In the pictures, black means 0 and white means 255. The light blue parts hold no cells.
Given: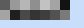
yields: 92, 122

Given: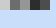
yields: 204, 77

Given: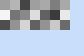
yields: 159, 107

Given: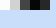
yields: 252, 39

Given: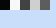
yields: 6, 93

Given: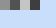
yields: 145, 62
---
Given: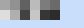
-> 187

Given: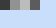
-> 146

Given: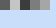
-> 60

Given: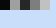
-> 39

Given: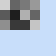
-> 101

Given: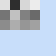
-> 46

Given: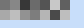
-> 84

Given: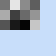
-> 229

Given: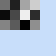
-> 32

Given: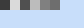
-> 188
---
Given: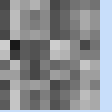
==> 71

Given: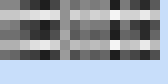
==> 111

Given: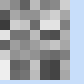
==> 207

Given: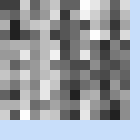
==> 98

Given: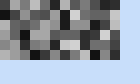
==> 157
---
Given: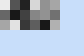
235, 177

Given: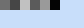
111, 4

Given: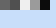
101, 12

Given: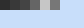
46, 119

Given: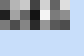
112, 77

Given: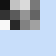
17, 161
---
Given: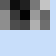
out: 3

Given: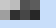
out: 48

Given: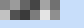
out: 124

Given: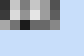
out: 229

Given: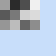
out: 121

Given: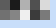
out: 239

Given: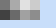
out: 106

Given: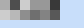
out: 111
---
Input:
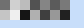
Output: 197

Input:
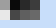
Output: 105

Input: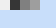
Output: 128

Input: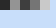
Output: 117

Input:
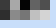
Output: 168

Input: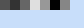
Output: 134

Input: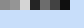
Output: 138
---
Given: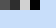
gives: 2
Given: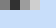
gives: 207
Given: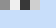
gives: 207
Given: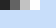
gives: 254
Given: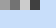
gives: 64
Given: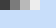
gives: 237
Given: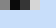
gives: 214
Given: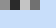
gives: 113
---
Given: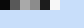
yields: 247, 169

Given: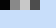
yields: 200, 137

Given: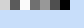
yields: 250, 211

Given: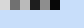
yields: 216, 186

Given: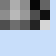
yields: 214, 184

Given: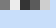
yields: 236, 206
